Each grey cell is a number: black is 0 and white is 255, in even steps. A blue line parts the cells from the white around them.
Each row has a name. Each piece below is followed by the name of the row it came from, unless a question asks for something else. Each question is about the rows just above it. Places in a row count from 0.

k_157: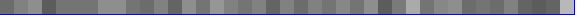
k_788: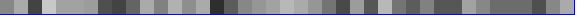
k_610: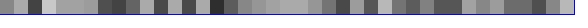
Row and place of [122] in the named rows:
k_157, 28
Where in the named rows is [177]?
k_788, 12
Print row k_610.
[135 170  67 200 162 162 156  79  67 100 170  73 170  73 170  46  92 135
 150 162 170 170 150 116  73 156  86 184 116  92 129  86  86 162 135 156
 108 108  79 135 184]
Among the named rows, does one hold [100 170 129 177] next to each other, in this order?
yes

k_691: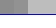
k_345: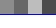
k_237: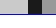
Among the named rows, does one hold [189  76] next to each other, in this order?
yes
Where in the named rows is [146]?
k_691, 1
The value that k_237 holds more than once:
[202]
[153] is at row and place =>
k_237, 3
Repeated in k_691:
[189]
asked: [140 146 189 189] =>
k_691
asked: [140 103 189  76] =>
k_345

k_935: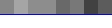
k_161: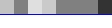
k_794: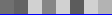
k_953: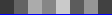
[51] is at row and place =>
k_161, 7
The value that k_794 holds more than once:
[209]
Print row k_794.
[112  99 209 134 209  92 209 179]
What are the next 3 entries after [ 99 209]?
[134 209  92]
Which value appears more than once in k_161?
[128]

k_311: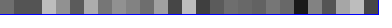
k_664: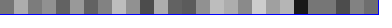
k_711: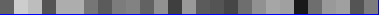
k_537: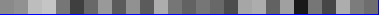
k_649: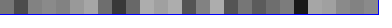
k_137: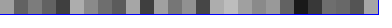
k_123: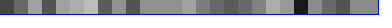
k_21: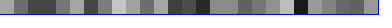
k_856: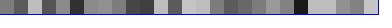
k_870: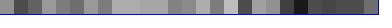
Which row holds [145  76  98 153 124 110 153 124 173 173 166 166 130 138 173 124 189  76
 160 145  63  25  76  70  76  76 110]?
k_870
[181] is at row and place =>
k_664, 20
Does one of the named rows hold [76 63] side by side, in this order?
no
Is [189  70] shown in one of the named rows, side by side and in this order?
yes
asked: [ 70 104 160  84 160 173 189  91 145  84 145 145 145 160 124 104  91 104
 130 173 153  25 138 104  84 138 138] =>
k_123
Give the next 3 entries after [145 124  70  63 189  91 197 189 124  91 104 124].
[153 130  25]

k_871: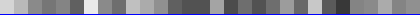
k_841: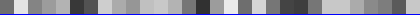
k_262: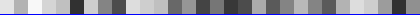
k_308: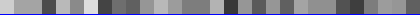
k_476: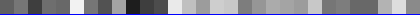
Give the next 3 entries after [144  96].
[ 82  82 164]
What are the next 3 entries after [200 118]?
[125 104 104]
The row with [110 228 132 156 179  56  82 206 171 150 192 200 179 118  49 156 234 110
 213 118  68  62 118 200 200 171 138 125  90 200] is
k_841
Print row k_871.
[213 185 138 118 132  96 234 138 110 192 171 144  96  82  82 164  76 110
  82 110 156 104 200  90  56 132 138 171 132 144]

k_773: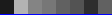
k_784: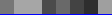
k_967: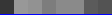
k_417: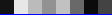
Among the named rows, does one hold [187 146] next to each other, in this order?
yes
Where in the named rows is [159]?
k_784, 7
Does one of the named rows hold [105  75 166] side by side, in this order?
no
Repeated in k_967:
[138]
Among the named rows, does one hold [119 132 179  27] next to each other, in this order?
no
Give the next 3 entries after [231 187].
[146 193 105]
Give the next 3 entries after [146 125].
[138 138  91]

